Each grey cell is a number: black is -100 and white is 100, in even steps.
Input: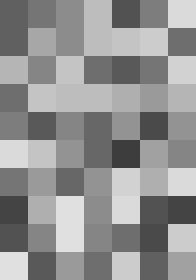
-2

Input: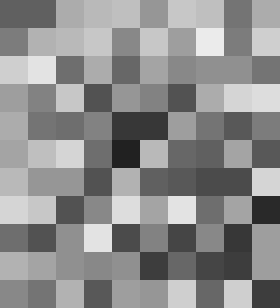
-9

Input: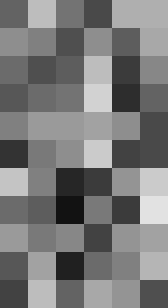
37

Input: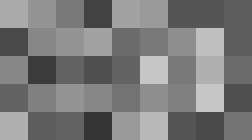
-33

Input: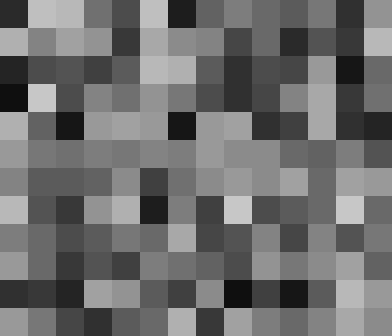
-62
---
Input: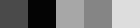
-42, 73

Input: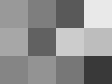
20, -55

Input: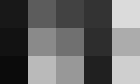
-81, 62

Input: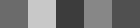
-16, -37

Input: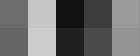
-15, 15

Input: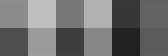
10, -29

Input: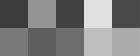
-54, 33

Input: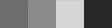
-14, -69

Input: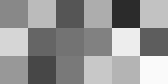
7, 96
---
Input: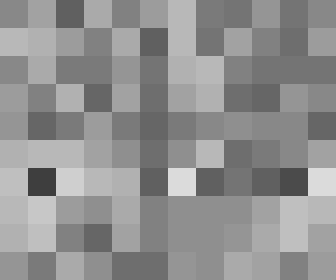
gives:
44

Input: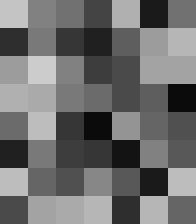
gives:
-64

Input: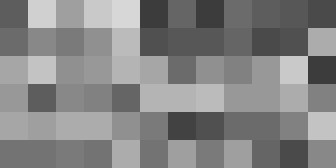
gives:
-16

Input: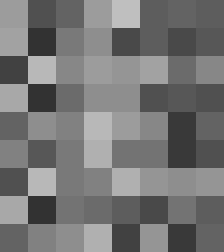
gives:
27

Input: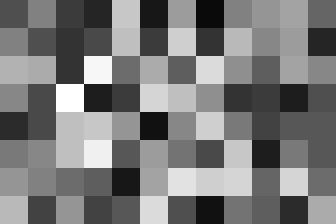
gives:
1

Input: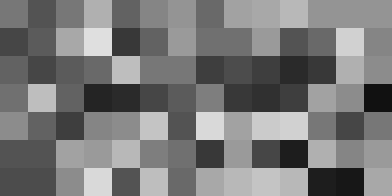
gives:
-45

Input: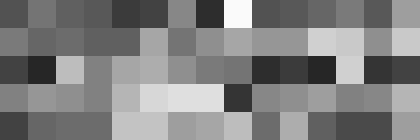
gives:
-4

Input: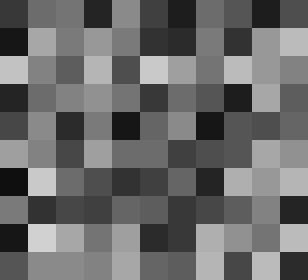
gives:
-83
